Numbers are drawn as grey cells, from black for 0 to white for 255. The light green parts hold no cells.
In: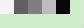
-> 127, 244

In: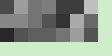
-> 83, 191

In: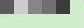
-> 133, 204

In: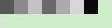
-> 106, 214

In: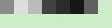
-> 65, 221

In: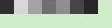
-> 111, 214

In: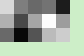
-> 166, 253

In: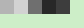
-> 111, 210

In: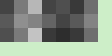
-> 100, 195

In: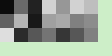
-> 160, 222
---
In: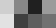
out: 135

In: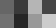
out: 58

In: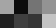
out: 12

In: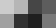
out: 182

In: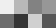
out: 184

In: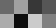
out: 161
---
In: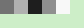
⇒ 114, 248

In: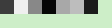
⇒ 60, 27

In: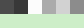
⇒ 75, 140

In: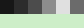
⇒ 23, 107

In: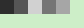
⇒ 45, 166

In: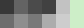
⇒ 56, 205

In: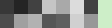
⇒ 56, 151

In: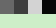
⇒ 104, 7
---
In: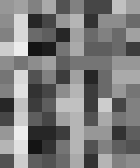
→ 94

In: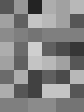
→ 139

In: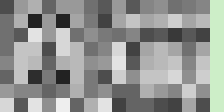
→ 227

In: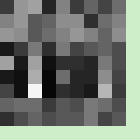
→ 100

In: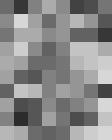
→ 107

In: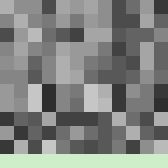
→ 76
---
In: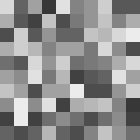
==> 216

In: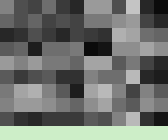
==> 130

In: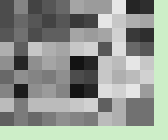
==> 76

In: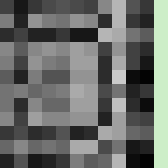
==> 65

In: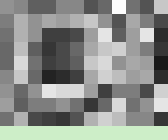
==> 146

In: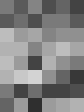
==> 122
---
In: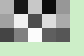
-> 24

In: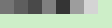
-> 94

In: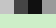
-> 69

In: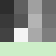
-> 96

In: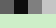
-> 13

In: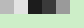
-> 227
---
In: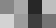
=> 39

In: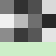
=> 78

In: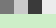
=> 58

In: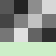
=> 141

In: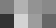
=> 147

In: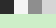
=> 142

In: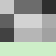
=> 108

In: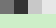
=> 200

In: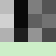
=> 126

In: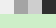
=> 206
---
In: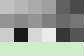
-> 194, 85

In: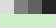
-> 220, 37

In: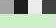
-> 165, 65

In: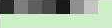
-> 43, 196

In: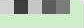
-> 210, 124

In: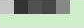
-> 197, 135

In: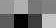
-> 152, 196

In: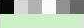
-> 8, 103

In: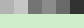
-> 179, 50

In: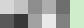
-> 214, 129
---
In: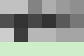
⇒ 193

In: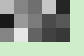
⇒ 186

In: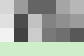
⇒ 214

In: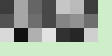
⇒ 60

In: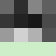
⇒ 104

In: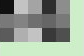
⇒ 17

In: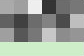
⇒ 170

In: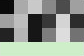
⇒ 11
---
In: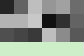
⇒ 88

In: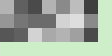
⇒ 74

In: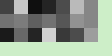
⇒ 157

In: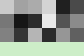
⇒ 96

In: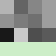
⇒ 90

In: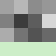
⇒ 105
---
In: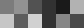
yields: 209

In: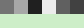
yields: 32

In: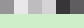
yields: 189

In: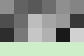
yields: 198

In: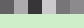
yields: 54

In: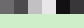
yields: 193

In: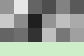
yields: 50

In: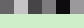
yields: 69

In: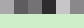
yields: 115
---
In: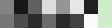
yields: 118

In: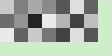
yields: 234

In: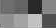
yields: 144

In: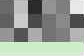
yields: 148

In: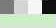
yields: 122

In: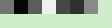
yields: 115

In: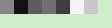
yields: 133

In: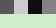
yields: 87

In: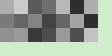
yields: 143

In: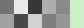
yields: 162
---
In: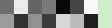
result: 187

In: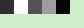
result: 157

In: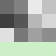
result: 160

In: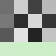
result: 35

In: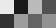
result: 100

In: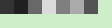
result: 170

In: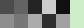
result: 46
